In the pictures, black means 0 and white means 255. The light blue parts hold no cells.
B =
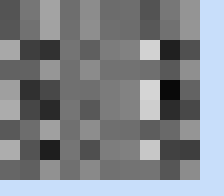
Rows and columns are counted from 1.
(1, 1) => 84
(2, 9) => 113
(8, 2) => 83
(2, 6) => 111
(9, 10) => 140
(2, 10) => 149
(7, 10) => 149
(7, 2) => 109
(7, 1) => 89
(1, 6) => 108
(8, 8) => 199
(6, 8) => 206
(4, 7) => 114
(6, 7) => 130
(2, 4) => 111
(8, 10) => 62
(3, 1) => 168
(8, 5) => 79
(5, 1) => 159
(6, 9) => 44
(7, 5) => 141
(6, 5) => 88
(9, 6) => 113
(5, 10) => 99
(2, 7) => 109
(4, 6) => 114
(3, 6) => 124

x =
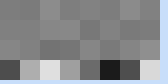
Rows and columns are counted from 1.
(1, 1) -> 125
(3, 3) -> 115
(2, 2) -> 128
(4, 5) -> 107
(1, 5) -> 130
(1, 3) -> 140
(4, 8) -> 217
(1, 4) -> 126
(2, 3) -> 135
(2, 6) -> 130
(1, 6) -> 125

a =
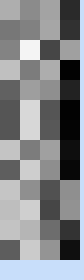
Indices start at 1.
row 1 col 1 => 174
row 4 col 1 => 192
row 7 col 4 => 4
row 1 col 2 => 139
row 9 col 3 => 142
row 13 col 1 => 93
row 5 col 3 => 143
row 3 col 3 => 70
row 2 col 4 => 49
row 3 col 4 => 160
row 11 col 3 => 70
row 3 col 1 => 131
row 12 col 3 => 109
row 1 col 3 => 163
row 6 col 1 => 85

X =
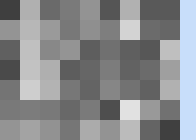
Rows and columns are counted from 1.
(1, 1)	63
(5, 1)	116
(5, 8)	97
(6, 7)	225
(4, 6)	124
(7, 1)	148
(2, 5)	143
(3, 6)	112
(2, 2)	183
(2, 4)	120
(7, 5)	171
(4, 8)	107
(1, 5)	147
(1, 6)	85
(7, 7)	187
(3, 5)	94
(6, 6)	78

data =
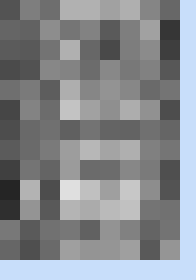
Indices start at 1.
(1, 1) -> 83
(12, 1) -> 120
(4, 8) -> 129
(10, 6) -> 159
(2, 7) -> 126
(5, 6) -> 147
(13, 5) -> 148
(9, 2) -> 116
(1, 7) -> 175
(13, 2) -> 79
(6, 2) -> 131
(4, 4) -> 131
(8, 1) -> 91
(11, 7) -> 193
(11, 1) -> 47
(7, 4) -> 96
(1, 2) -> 126
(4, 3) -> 135
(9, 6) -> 108
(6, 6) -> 143
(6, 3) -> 108
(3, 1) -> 91
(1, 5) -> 177
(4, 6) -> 136
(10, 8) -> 141
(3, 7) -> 125
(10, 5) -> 192
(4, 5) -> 108
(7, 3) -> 112
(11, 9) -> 113
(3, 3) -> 115
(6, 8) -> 145
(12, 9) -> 115
